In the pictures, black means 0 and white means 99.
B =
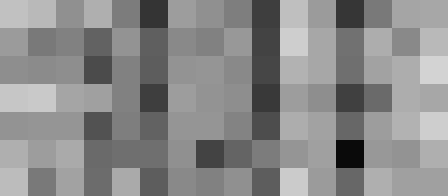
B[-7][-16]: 75
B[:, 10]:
[74, 80, 69, 61, 67, 58, 79]
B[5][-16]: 68
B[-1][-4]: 40
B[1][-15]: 47
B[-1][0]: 73
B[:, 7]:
[56, 50, 58, 57, 58, 26, 50]
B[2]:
[55, 54, 55, 29, 50, 36, 57, 58, 53, 27, 69, 65, 43, 63, 67, 82]
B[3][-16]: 77
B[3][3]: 62
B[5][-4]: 4
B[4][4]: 49
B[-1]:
[73, 47, 63, 42, 66, 36, 53, 50, 56, 36, 79, 60, 40, 68, 62, 62]
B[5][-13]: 41
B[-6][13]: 67
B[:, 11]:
[60, 65, 65, 55, 63, 62, 60]
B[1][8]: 59
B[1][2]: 50
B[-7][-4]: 21
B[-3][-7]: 30
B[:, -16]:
[75, 60, 55, 77, 57, 68, 73]
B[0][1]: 72
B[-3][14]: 69
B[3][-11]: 24
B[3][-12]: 50
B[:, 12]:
[21, 44, 43, 25, 40, 4, 40]
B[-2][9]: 48
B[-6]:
[60, 47, 50, 38, 57, 37, 53, 50, 59, 26, 80, 65, 44, 67, 53, 72]
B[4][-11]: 38

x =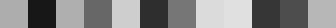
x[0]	67
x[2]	68
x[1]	9

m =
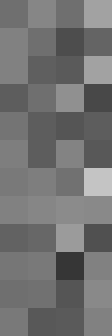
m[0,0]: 43
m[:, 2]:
[43, 30, 35, 56, 33, 51, 44, 54, 60, 21, 33, 35]
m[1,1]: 43
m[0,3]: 63
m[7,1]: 52
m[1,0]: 50
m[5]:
[49, 36, 51, 34]
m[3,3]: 28
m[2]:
[50, 37, 35, 63]
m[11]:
[47, 34, 35, 50]
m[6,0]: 47
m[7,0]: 50

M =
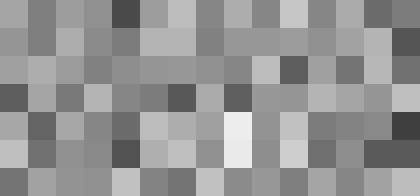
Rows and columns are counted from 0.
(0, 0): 64
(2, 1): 67
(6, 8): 54
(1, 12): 63
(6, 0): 45
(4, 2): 65
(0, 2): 61
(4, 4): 42
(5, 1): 44
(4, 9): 57
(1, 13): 70
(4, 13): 53
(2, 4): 55
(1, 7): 50
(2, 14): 44
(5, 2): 56
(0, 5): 61
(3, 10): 58
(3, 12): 64
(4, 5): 73
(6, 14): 73
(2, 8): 52
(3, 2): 47
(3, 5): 48
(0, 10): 77
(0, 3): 56
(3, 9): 59
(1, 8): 59
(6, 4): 75
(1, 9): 59
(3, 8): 37
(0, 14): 48

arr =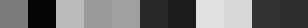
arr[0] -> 48
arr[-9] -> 73
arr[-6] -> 16

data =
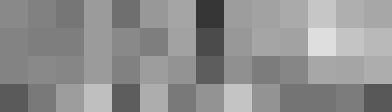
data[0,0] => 53
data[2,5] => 61
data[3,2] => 61
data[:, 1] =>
[50, 49, 53, 47]
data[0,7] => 21
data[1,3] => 60
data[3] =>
[35, 47, 61, 74, 36, 67, 47, 57, 76, 57, 45, 45, 48, 34]
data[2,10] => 52
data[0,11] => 77
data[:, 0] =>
[53, 51, 51, 35]
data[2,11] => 65
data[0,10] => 66
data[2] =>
[51, 53, 52, 60, 50, 61, 57, 36, 56, 48, 52, 65, 64, 67]
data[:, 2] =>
[46, 49, 52, 61]
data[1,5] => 49
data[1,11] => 86
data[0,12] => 68

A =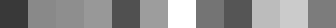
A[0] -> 22
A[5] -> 61
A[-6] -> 99
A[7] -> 45

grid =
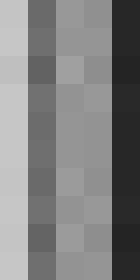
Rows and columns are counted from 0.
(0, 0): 76
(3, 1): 44
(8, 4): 14
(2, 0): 74
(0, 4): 15
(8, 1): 39
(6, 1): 41
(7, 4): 16
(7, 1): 44
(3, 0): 77
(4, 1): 42
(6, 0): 76
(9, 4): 15
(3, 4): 16
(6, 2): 60
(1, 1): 43

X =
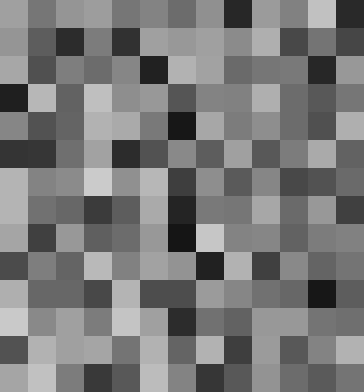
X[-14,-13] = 62
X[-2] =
[32, 69, 62, 64, 45, 69, 39, 69, 24, 60, 34, 51, 69]
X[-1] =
[64, 75, 48, 22, 34, 73, 51, 21, 34, 57, 42, 35, 45]
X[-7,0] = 70
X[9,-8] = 63
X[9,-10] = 72
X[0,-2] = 75
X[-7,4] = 36
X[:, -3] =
[50, 28, 47, 42, 42, 48, 28, 41, 38, 53, 40, 59, 34, 42]
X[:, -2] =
[75, 45, 15, 34, 31, 66, 32, 59, 48, 39, 9, 45, 51, 35]
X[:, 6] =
[42, 59, 69, 33, 9, 53, 24, 14, 8, 57, 30, 17, 39, 51]
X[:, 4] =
[46, 19, 52, 55, 66, 17, 56, 36, 42, 50, 70, 76, 45, 34]
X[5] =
[20, 21, 43, 63, 17, 32, 53, 36, 62, 34, 48, 66, 38]
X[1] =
[58, 36, 17, 48, 19, 62, 59, 62, 54, 68, 28, 45, 27]
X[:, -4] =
[60, 68, 46, 68, 55, 34, 52, 65, 52, 25, 44, 59, 60, 57]
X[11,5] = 62
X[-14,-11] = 58
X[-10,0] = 52
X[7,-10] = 23
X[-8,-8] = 71
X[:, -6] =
[56, 62, 63, 51, 65, 36, 55, 47, 77, 13, 60, 44, 69, 21]
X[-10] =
[52, 32, 39, 69, 66, 47, 9, 65, 48, 55, 42, 31, 68]
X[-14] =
[62, 46, 58, 61, 46, 51, 42, 56, 15, 60, 50, 75, 16]
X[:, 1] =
[46, 36, 31, 71, 32, 21, 51, 44, 25, 49, 40, 53, 69, 75]
